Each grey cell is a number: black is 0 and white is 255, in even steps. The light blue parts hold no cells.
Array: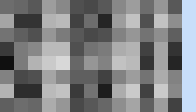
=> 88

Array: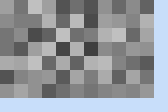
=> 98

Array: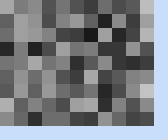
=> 189

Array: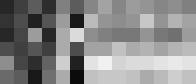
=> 128

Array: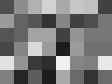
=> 65

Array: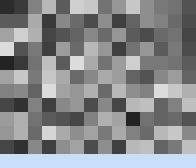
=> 83

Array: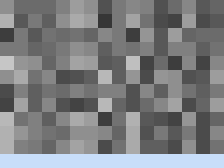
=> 101
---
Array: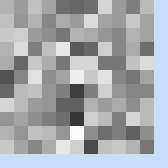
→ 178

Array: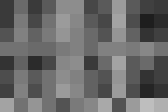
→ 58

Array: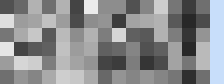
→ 81

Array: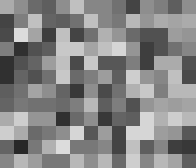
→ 171

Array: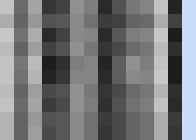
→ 194

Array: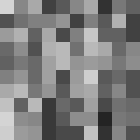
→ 212

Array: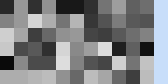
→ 40

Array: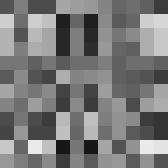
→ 83

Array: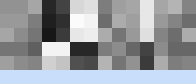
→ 146
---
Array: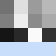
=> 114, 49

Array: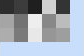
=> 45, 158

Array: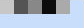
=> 199, 170

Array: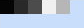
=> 5, 182

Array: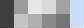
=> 62, 117

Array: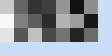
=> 201, 108

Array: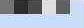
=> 116, 96

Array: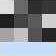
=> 221, 38

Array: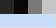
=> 38, 198
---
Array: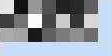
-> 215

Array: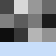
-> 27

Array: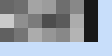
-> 24

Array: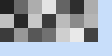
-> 181

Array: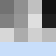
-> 31

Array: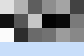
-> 122

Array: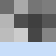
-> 85
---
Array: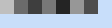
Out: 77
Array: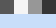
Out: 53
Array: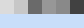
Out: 65
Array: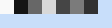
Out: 49
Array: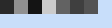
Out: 83
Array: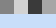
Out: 166
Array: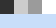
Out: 255
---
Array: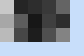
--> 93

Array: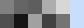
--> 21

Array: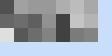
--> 109

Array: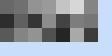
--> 96

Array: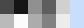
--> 251

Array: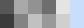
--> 131
